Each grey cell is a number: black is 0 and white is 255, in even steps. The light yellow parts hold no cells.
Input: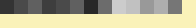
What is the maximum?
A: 204
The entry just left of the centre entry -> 96
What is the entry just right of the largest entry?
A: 193
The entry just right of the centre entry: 108

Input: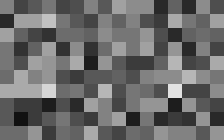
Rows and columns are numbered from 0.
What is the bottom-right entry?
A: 149
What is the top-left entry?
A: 130
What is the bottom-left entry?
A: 108
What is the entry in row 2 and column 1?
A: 98
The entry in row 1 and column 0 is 41
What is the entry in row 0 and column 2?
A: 88
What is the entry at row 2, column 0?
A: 161
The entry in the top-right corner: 78
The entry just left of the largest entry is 78
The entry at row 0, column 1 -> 68
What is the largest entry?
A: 226
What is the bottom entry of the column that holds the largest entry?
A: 130
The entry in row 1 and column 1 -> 161
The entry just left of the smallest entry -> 88
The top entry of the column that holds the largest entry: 98
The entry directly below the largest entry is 29
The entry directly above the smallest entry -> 59
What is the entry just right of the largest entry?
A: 68

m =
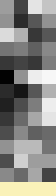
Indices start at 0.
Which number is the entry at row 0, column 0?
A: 157
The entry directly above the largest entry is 125
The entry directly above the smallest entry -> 55
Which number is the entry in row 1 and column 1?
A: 43
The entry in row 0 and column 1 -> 67
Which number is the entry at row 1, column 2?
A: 87
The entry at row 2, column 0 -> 219
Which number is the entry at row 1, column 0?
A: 146
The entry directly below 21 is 77
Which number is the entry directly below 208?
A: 106
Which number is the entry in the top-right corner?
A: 196
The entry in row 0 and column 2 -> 228
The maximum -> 247
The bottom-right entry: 67

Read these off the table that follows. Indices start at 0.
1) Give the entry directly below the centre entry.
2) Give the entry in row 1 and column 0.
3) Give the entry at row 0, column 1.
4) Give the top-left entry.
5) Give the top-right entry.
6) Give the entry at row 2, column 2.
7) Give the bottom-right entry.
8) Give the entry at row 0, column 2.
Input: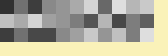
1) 160
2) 192
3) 113
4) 49
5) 201
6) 72
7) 222
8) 61
